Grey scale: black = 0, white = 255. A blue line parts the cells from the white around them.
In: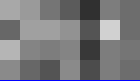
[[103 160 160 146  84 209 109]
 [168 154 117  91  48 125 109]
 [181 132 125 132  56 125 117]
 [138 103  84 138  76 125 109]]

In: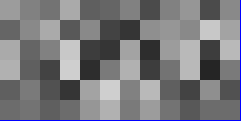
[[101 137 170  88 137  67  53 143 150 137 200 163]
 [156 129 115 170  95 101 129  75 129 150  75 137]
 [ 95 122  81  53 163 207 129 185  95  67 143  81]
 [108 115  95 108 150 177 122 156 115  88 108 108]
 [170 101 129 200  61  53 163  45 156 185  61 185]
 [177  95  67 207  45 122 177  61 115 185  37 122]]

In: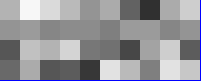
[[179 247 218 186 148 171  98  48 171 206]
 [ 86 193 179 212 119 113  71 163 206  92]
 [105 171  86  92  55 226 186 127 226 199]
 [148 155 134 140 140 127 155 155 134 148]]

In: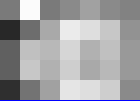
[[122 251 122 138 161 138 130]
 [ 96 199 177 206 169 184 153]
 [ 96 192 184 214 177 192 153]
 [ 47 115 161 229 222 206 138]
 [ 40 109 169 235 222 199 146]]

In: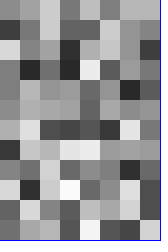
[[176 223  78  70  85  56 229 120]
 [ 99 216 132  91 190 168 210  78]
 [ 56 198 183 229 236 155 162 155]
 [126 183 148 155 105 148  41  91]
 [140 176 168 162  99 168 140 148]
 [112 168 183  85 244  85  70 210]
 [140 162 204 120 190 126 183 183]
 [216 132 162  48 176 198 148  62]
 [ 62 120 204  99  99 204 148 132]
 [132 112 210 105 140 126  48 105]
 [216  48 204 250 105 140 223  78]
 [126  41 112  41 236  91 155 120]]

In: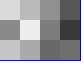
[[138 237 125  57]
 [218 186 145  86]
 [198 170 104 111]]

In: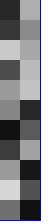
[[155 194]
 [ 76 186]
 [ 39 174]
 [201 168]
 [ 60 162]
 [ 54 140]
 [ 17  90]
 [215  82]
 [134  39]
 [155  23]
 [112  17]]

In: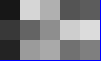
[[ 23 214 176  84  92]
 [ 35 155 169 113 127]
 [ 56 100 142 206 220]]

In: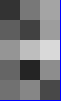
[[149 190 217]
 [113 134  72]
 [ 51 120 164]
 [ 94  65 157]
 [101  36 141]]
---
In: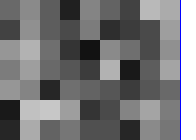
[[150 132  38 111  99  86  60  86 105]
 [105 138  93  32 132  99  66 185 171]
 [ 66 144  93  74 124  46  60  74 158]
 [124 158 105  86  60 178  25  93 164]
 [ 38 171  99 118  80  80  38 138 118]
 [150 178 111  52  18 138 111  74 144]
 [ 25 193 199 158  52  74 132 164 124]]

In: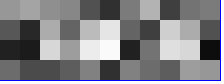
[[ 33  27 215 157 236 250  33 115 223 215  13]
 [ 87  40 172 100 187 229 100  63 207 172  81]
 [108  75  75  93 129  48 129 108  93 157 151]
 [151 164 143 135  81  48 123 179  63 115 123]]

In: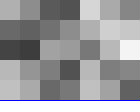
[[ 68  61 162 155 120 184 244]
 [105  97 113 141 176 207 199]
 [176 141  90  82 214 170 134]
 [184 149 126  82 184 126 134]
 [192 170 105 120 192 162  97]]

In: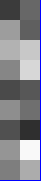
[[ 80  47]
 [ 74  87]
 [157  95]
 [ 59 103]
 [142 111]
 [126 172]
 [178 200]
 [134 215]
 [149 249]]

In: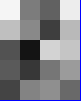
[[ 82  20 211 197]
 [ 90  55 118 155]
 [245 124  97 237]
 [ 68 131 143 105]
 [191 137  62 185]]

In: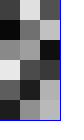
[[ 93  29 178]
 [232  75  57]
 [  8 112 193]
 [ 29 144 185]
 [137 158  15]
 [ 63 224  81]]

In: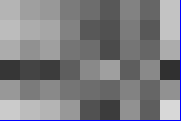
[[ 54  68  60  94 137 159  94 137  48]
 [152 123 137 117 109 102 130 102 145]
 [172 145 159 117 109  75 117 102 172]
 [180 159 152 123 109  88 130 102 195]
 [188 172 166 130  88  81 123  88 195]
 [203 188 180 152  81  60 145  94 216]]

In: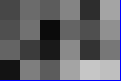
[[100  59  25 138  51 119]
 [ 71 107  92 132  45 164]
 [ 79 113  11 100  79 144]
 [ 19 126  92 164 198 191]]
